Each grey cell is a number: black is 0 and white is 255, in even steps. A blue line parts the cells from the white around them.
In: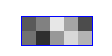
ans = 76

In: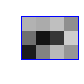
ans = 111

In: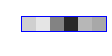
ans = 183

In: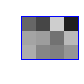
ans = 164

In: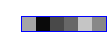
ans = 197

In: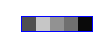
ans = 10

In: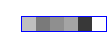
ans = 56
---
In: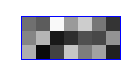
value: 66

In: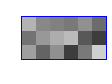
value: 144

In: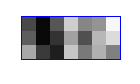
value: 30

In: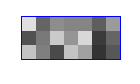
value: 74

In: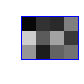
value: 99

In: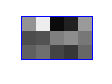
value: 68

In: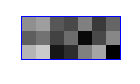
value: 23

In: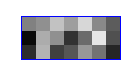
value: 64
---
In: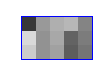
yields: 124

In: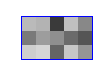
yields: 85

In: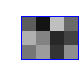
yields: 66

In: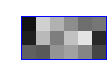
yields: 40

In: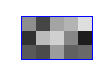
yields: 29

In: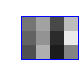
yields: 234

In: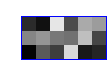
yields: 69
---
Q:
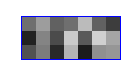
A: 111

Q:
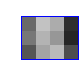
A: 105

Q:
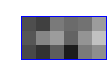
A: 78

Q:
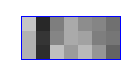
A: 197

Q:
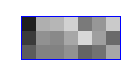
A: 31

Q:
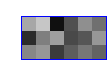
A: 167

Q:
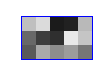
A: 191

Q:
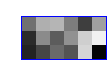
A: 112

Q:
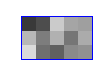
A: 57

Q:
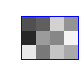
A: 80
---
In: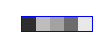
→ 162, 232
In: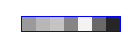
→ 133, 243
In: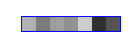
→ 145, 205
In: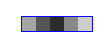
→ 45, 205
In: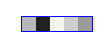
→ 244, 244
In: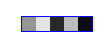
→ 41, 229
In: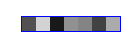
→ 145, 211
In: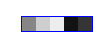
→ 237, 237
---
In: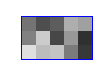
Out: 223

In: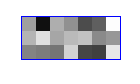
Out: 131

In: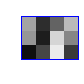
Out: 15

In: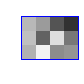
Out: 177

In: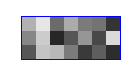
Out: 86

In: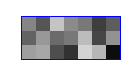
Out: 159

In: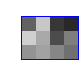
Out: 147

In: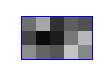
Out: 141

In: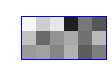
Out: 154

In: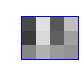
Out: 133
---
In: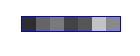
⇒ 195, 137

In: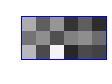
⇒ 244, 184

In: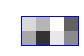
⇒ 253, 232

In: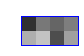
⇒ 195, 174

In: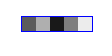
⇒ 236, 175

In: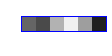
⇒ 240, 178

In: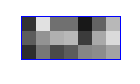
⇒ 225, 218

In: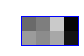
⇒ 202, 168
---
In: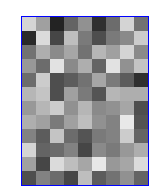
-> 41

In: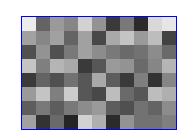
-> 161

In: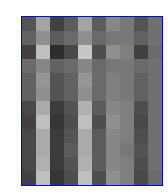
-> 98

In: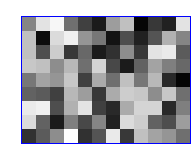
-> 192

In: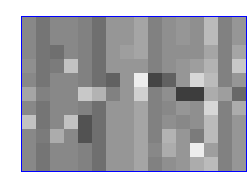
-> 136

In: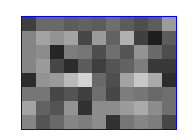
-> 133
